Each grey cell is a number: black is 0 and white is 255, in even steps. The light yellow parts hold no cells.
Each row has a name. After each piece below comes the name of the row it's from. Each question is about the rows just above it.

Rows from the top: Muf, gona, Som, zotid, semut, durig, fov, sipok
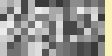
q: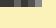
Muf
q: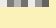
zotid
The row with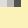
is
fov

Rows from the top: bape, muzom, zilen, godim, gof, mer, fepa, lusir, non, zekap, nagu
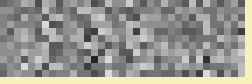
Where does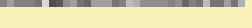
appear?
godim
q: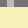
godim
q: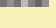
fepa
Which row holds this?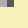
lusir
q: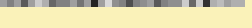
non
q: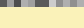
lusir
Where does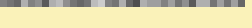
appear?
zilen

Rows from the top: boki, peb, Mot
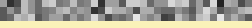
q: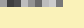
Mot
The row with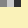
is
boki
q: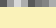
peb
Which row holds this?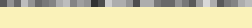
peb
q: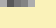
peb

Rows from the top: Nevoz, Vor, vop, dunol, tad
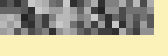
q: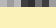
dunol
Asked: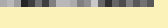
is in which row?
vop
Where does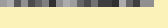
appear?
tad
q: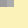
tad
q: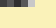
Nevoz
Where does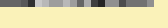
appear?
Vor
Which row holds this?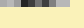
vop

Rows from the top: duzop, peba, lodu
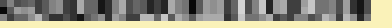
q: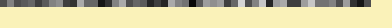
duzop
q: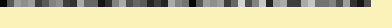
peba

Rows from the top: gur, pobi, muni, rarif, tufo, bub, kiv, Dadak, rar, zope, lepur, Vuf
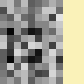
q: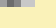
pobi
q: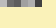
muni
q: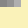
rarif

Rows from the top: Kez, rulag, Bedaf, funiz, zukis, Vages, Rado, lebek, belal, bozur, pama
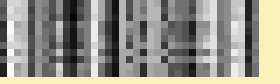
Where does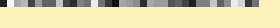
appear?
pama
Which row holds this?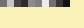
lebek

